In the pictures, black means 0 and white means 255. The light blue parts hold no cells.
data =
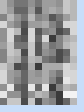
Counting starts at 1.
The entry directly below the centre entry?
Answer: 171
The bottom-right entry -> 184
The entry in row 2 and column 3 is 102
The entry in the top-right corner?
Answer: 184
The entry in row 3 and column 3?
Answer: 145
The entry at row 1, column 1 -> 184
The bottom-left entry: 117
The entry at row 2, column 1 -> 184
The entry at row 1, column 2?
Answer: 145
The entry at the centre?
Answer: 87
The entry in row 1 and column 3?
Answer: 117
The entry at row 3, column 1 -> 132
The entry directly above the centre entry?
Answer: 87

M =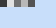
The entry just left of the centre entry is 225
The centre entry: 112
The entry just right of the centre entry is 184

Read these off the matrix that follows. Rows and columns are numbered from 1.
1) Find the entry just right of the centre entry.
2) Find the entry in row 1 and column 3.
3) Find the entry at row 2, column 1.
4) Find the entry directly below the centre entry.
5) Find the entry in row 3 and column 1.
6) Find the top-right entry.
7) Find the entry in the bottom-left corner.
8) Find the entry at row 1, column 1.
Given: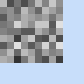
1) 174
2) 118
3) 131
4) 199
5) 90
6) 144
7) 174
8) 186

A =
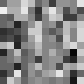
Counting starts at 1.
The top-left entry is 103
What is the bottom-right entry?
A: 215
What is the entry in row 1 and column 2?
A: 160
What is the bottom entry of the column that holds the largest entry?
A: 77
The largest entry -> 240
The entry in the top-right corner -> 228
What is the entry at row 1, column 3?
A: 160
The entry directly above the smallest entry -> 215
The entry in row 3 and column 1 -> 103
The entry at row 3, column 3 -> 174
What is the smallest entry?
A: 7
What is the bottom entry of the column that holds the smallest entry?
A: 22
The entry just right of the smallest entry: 203
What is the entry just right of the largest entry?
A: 174
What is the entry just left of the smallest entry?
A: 119

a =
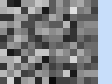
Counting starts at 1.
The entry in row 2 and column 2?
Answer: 183
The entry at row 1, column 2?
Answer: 39
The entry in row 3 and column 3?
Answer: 153
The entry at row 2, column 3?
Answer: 197
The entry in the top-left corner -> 183
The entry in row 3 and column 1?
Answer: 51
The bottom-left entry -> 76
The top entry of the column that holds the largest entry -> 153
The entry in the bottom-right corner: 91
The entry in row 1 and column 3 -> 25
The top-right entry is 91
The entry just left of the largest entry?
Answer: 123
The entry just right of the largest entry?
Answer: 123
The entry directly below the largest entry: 107
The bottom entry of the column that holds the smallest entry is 11
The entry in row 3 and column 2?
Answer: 51
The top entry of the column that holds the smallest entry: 91

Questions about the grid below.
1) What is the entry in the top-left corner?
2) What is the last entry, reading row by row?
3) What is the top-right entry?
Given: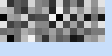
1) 227
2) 200
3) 227
